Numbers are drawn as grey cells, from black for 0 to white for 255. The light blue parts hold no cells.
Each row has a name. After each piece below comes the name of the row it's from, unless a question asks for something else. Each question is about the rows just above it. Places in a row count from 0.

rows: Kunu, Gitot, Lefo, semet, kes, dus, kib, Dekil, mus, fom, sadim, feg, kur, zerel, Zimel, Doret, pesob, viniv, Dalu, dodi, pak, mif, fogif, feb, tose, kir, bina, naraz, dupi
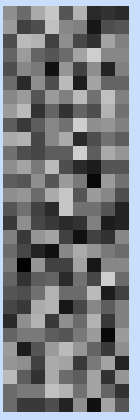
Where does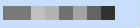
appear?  naraz
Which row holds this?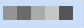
zerel
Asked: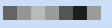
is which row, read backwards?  tose
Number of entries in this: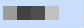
4
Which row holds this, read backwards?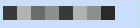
fogif
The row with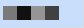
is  kes

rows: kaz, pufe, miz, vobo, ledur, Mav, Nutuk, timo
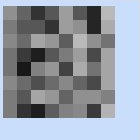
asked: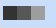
kaz
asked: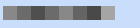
Mav
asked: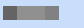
Nutuk
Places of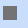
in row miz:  7

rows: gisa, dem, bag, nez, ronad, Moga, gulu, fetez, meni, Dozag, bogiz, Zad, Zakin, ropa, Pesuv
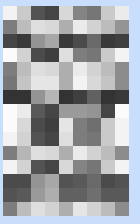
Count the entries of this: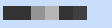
6
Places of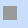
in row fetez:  4 5

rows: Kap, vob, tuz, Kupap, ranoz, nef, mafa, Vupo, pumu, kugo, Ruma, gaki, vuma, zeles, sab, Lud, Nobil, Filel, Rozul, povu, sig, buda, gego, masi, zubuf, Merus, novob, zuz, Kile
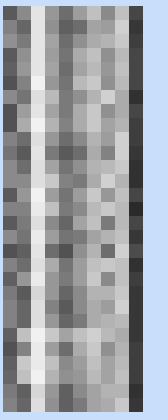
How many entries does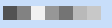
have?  7
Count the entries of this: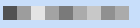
9
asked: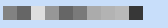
gego
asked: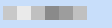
Merus
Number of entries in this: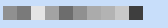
10
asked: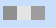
Kupap
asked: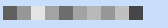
ranoz

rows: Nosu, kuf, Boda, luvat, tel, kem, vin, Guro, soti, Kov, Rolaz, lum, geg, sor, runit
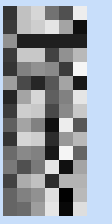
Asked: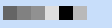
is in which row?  sor
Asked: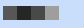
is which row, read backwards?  kem
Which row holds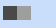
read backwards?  kem
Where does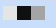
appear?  lum
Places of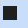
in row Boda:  1 2 3 4 5

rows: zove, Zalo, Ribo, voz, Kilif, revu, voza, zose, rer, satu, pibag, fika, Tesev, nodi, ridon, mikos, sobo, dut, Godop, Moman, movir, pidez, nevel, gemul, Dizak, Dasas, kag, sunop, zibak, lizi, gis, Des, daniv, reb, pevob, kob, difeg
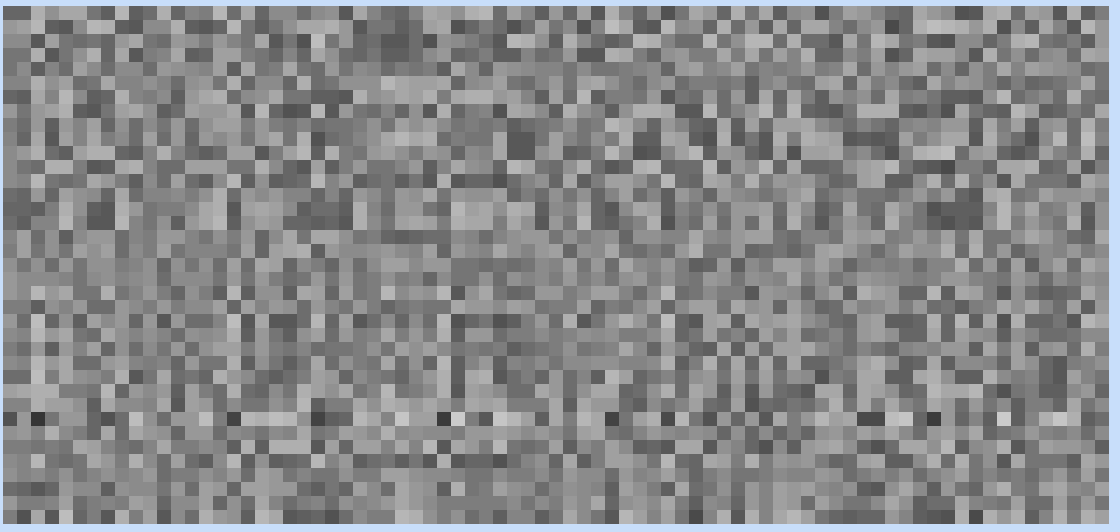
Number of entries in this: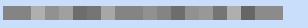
20
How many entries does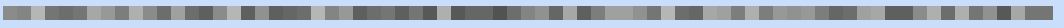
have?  75
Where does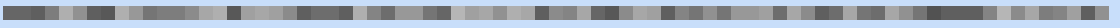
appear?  ridon
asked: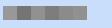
sobo
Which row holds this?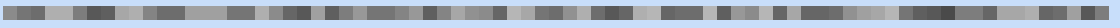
fika
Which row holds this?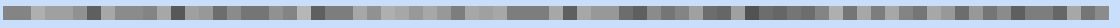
zibak

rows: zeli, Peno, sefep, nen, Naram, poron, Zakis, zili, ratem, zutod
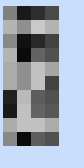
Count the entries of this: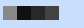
4
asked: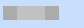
ratem
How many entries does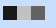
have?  3
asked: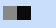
zutod
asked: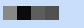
zutod
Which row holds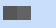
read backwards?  zili
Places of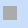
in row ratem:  0 3

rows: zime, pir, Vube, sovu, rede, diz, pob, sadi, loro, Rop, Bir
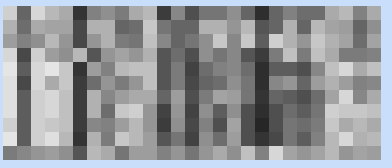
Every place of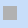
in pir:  0 6 7 14 15 20
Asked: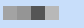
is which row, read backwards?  sovu
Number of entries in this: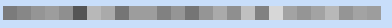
27
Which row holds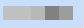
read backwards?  rede
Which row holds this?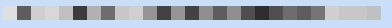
sadi

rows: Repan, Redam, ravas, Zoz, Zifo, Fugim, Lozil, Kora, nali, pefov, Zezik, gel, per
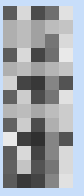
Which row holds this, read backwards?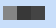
Fugim
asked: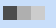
nali
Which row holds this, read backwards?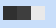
pefov

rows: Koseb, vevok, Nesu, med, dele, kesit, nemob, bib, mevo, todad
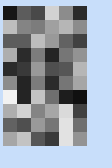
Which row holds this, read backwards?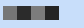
kesit
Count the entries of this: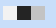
3
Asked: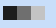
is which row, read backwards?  nemob

